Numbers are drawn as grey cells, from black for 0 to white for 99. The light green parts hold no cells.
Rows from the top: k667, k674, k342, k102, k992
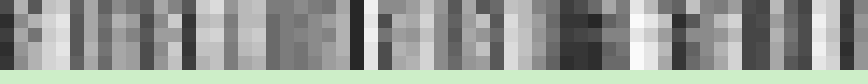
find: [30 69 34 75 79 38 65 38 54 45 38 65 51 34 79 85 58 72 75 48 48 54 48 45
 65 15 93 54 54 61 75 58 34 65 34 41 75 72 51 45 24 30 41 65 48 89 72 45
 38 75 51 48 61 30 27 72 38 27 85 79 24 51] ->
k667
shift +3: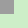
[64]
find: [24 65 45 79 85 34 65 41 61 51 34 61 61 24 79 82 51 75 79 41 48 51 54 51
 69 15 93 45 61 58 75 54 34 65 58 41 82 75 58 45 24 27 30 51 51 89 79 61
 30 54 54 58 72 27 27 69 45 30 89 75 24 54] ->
k342
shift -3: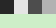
[12 86 27 66]

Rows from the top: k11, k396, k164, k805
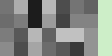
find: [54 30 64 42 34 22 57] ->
k805
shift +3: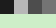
[14 74 33 48]
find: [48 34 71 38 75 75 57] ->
k164
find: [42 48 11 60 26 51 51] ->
k396
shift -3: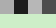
[64  8 68 27]

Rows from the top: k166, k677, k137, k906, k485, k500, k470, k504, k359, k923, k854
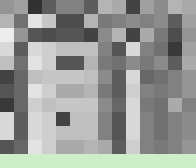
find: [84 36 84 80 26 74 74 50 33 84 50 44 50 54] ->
k359
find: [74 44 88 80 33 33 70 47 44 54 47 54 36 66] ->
k485
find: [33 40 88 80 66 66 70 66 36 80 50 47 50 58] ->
k854
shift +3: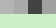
[73 69 29 65]

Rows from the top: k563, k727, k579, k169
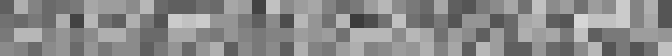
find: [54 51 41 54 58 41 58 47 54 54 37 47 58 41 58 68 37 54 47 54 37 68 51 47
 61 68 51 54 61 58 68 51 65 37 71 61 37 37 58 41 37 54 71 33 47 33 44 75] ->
k169
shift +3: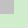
[78]
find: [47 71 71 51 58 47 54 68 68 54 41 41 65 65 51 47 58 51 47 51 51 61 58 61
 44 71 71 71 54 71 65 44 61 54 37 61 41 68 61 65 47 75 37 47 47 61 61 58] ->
k579

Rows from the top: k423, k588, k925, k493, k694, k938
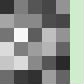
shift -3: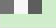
[42 93 33]
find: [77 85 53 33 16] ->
k694
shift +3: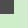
[33]
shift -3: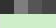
[16 46 30 24]
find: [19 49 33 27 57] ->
k423

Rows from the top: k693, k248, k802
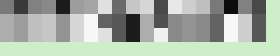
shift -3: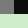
[44  2]
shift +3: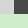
[86 31]
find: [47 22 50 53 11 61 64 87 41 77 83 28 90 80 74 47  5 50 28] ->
k693
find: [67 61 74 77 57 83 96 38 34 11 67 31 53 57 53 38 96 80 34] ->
k248

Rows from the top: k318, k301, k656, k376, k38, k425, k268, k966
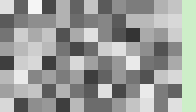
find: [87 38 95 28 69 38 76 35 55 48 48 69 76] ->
k318
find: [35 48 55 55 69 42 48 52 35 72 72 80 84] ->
k301
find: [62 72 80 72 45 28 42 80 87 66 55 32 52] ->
k376
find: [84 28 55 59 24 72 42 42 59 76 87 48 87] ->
k966

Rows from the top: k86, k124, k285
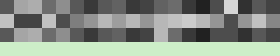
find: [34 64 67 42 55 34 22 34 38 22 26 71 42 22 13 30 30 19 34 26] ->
k285
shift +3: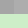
[67 70]

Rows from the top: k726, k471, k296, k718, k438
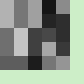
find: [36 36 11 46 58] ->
k438
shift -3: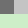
[40 73]
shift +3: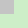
[79]

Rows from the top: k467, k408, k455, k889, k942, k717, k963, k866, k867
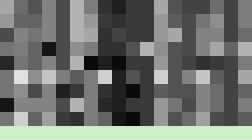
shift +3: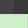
[29 25]
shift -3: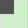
[29]
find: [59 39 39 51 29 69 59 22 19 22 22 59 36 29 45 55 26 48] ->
k408
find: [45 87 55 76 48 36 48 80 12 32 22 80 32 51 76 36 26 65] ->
k717

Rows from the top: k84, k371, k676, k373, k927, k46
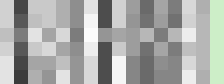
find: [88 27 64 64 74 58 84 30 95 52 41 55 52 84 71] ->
k927
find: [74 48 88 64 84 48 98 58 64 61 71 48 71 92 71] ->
k676
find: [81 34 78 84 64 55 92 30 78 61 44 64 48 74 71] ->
k373

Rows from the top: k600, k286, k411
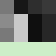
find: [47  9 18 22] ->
k600
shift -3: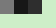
[44  6 15]
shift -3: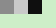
[51 75  3]
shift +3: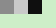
[57 81  9]
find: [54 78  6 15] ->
k286

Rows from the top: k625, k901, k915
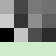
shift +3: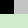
[ 3 79]
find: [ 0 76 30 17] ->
k915
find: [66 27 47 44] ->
k625
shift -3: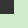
[17]
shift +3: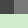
[30 50]

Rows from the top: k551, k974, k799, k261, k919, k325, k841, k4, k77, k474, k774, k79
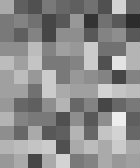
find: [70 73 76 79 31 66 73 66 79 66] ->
k774
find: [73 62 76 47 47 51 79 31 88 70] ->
k919
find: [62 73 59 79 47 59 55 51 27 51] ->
k325
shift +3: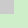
[82]
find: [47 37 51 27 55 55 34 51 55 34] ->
k799

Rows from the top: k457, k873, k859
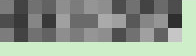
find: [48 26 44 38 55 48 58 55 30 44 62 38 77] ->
k859

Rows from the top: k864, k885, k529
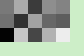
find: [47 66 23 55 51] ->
k864
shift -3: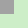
[60]
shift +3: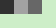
[22 66 43]

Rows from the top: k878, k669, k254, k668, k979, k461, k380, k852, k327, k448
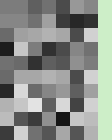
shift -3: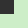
[16]
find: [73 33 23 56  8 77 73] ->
k327
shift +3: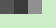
[36 26 59]
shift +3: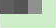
[40 36 59]
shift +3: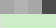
[68 72 68 32]
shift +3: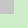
[80]
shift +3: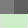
[51 40]

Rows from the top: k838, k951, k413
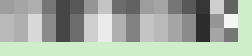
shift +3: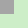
[67]
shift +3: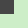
[30]
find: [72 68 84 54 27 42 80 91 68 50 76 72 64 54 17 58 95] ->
k951
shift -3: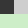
[18 77]
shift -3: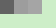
[35 58 61]
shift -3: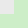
[88]

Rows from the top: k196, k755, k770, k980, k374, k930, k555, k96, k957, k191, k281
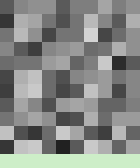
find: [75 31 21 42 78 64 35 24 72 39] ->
k191
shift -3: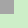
[61]
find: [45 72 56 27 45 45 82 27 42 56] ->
k770
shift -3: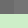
[39 42]
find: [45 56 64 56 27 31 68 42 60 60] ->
k957

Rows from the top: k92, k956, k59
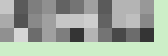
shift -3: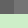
[35 42]
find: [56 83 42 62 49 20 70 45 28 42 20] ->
k59
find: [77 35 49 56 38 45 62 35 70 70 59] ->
k92

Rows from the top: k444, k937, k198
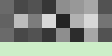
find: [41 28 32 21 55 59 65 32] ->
k444
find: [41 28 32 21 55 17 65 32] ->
k198
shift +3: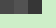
[31 35 24]
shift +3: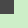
[31]
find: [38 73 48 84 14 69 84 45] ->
k937

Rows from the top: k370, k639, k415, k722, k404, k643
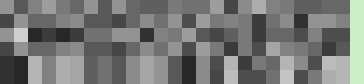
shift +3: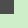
[33]
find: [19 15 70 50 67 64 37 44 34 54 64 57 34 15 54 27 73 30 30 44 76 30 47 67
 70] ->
k643
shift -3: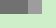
[41 41 58]
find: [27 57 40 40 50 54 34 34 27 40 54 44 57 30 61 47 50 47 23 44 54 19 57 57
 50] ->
k639

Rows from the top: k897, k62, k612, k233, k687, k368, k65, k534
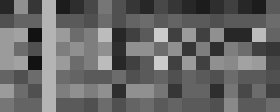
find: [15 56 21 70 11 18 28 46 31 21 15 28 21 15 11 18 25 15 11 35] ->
k897
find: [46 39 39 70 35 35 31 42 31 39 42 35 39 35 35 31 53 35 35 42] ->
k534
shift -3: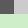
[32 76]
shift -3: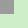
[57]

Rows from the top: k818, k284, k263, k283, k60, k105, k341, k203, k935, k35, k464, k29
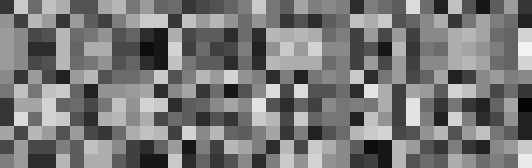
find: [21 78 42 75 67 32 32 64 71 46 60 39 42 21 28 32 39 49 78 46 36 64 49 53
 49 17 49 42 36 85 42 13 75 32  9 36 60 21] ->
k818
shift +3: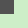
[35]
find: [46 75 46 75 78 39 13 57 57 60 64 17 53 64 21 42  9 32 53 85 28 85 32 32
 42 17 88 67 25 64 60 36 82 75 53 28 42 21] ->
k341

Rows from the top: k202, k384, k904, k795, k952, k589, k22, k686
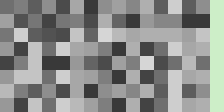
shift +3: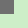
[46]
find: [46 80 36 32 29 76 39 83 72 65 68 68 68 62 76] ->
k904
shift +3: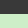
[25 25]

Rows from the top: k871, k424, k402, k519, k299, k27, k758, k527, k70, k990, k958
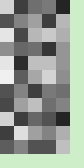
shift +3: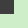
[27]
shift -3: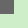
[37]
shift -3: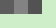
[33 48 29]
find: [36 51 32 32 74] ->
k958
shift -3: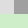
[83 59]
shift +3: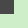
[31]

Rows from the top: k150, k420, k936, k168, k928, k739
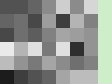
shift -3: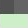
[29 36]
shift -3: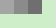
[61 51 40]
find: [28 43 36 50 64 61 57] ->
k936
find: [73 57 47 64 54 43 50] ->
k928
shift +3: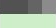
[35 35 42 57]
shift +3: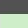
[35 35]

